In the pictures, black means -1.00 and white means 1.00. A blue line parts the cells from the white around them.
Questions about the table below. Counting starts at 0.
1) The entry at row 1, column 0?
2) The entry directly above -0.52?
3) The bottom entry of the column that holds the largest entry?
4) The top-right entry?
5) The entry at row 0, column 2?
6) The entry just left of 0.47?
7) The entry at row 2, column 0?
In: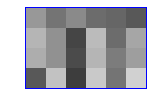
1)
0.42
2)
-0.41
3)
0.64
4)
-0.31
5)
0.08
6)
-0.46
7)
0.36

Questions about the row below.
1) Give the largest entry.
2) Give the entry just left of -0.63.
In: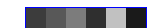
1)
0.51
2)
-0.03

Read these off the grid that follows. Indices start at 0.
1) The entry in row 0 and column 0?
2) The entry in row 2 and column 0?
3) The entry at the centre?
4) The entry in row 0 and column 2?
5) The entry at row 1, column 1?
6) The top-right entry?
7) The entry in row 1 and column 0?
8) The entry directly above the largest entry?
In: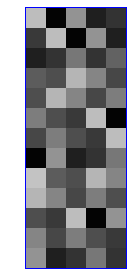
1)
0.48
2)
-0.76
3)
-0.39
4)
0.15
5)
0.48
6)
-0.60
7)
-0.55
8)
-0.98
